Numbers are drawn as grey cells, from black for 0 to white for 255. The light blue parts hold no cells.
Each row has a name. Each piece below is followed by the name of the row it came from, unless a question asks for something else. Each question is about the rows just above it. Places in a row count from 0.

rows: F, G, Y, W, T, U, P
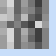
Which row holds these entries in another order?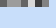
U
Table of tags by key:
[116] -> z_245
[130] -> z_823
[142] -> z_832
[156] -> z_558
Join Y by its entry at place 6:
z_832

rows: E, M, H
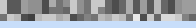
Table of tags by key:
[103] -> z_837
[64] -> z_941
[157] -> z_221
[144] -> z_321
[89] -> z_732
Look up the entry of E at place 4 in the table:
z_321
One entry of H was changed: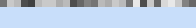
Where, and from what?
24, [216]
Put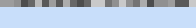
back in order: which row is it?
E

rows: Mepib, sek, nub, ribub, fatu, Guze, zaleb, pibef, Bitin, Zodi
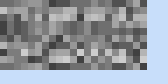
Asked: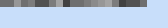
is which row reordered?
Zodi
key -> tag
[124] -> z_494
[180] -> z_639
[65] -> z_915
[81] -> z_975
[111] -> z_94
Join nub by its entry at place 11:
z_915
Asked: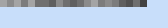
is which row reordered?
ribub
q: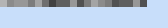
zaleb
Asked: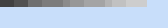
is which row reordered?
Bitin
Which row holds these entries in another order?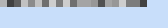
pibef
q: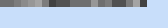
Zodi

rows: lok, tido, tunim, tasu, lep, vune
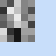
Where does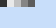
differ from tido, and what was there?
4, [80]
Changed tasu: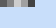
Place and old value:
3, [176]
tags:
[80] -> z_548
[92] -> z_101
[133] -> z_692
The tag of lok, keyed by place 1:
z_548
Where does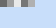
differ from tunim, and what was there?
4, [160]
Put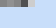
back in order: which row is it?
lok
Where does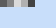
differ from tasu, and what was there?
2, [205]

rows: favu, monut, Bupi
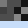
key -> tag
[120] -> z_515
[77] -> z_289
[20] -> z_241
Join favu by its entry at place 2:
z_289
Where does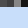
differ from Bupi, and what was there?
1, [77]
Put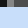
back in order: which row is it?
Bupi
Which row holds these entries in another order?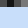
favu
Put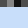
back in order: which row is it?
Bupi
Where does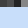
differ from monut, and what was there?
2, [20]

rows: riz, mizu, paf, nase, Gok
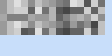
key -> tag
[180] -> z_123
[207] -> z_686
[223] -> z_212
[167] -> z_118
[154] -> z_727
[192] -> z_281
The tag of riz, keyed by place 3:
z_281
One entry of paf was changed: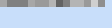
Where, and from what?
10, [167]
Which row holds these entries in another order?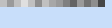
nase
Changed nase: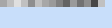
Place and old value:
0, [154]
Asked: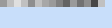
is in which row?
nase
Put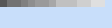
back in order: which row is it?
riz

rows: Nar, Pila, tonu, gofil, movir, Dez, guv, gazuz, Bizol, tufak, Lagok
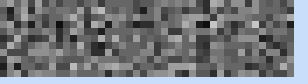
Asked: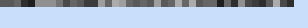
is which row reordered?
Dez
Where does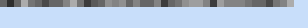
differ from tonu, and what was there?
19, [144]
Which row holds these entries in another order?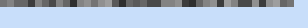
Lagok
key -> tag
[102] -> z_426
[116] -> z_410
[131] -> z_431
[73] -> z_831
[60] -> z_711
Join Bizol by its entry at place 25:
z_831

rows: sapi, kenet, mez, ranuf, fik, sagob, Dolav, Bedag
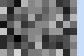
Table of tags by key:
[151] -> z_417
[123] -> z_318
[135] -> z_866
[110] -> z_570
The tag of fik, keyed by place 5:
z_866
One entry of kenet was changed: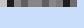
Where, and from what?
3, [110]
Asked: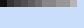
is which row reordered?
sapi

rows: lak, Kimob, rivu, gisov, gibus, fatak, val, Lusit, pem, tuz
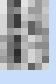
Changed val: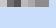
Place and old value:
0, [186]
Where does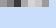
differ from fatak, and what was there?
5, [186]

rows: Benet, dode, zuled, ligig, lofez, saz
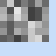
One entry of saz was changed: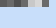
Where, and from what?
2, [64]
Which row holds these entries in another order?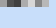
zuled
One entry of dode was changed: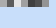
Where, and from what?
1, [80]
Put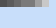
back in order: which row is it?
Benet
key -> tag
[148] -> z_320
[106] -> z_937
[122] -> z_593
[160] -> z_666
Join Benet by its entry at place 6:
z_937
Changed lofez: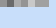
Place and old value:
1, [92]

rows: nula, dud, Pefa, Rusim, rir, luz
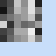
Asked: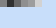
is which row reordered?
luz
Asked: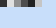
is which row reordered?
nula
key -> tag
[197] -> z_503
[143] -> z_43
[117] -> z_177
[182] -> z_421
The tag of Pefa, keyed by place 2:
z_43
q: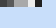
rir
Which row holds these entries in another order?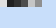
nula
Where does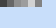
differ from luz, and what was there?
0, [49]
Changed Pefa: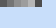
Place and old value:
4, [197]

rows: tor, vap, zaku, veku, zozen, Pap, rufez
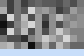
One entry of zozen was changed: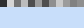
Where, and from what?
11, [129]
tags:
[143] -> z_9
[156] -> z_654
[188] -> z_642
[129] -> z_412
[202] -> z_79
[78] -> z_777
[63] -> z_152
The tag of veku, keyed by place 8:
z_777
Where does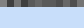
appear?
tor
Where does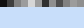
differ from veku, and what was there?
3, [172]
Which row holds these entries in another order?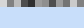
zozen

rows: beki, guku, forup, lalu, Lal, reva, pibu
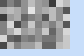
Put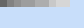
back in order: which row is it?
Lal
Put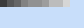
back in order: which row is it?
beki
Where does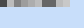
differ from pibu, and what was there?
4, [157]

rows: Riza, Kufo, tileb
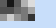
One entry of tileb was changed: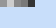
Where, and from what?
2, [150]
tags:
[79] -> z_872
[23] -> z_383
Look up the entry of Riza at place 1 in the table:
z_383
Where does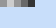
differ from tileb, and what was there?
3, [121]
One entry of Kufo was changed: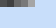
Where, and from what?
1, [79]
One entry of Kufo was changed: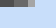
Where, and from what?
3, [121]

